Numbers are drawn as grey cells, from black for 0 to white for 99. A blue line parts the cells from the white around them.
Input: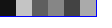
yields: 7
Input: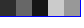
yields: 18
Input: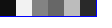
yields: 6
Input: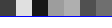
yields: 24
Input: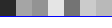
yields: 16
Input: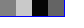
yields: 50
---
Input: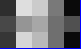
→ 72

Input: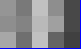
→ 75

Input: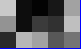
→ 63

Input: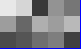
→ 43

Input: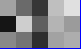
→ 18

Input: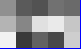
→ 38

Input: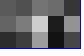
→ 61
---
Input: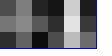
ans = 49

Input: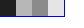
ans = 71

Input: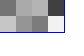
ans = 66

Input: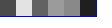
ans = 88

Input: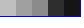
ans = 62

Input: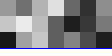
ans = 44

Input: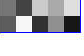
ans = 26

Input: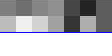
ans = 43
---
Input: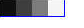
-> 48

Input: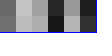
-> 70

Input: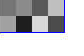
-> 84

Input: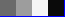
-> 95

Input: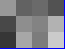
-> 48

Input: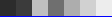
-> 81
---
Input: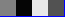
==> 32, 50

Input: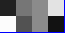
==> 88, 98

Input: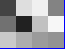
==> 51, 78

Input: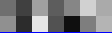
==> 66, 56

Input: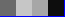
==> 5, 41

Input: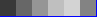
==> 51, 22
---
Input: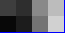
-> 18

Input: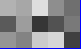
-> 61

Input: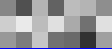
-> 91

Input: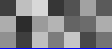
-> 17

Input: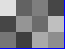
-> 58

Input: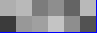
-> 72

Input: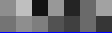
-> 74

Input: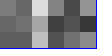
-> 44

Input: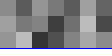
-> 47
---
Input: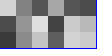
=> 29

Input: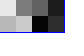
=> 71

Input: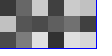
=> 75

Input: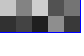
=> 19

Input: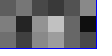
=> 49

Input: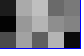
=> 1

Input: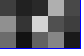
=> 56
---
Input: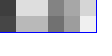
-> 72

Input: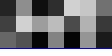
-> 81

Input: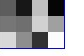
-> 43

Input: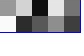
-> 17

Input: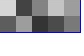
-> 61

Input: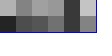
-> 30
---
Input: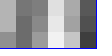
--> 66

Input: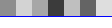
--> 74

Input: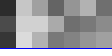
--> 58

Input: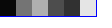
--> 19

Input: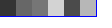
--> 29

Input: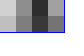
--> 74

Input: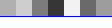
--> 94
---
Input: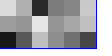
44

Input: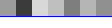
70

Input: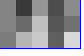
37

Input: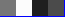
12

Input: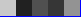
21

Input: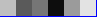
60
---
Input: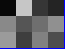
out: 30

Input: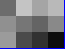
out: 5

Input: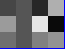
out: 57

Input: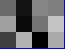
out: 66

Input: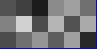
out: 15

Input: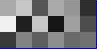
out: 44

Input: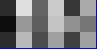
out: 62
